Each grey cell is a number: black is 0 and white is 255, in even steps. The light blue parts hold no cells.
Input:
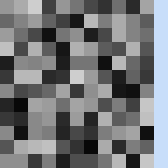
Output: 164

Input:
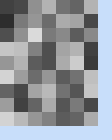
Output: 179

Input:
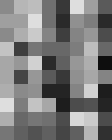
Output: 90

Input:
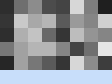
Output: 31

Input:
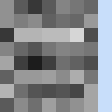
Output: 103

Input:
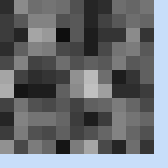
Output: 116

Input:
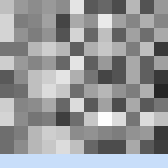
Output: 153

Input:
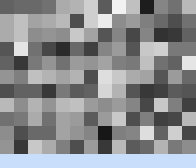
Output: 185
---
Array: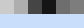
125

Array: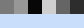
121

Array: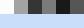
123

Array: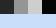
39

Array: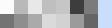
218

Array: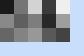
158

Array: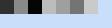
159

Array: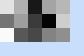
206

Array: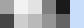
206

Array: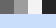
102
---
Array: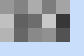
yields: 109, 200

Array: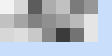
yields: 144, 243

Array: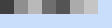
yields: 110, 197

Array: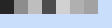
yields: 76, 209

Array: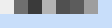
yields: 179, 238

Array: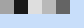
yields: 222, 222

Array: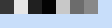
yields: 3, 230

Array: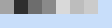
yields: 138, 217
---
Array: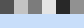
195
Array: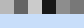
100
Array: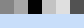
167
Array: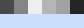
132
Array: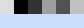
1
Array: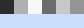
176
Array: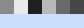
233
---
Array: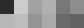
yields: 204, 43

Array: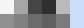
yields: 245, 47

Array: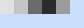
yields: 226, 43

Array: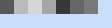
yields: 214, 55

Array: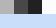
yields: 252, 33

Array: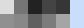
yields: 221, 34

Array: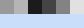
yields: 225, 27
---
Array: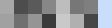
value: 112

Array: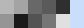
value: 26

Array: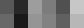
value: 25

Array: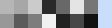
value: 91

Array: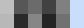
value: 42

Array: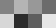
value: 44

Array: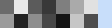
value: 34
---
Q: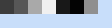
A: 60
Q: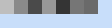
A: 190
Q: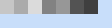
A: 198
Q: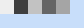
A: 238
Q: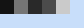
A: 19
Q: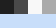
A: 31
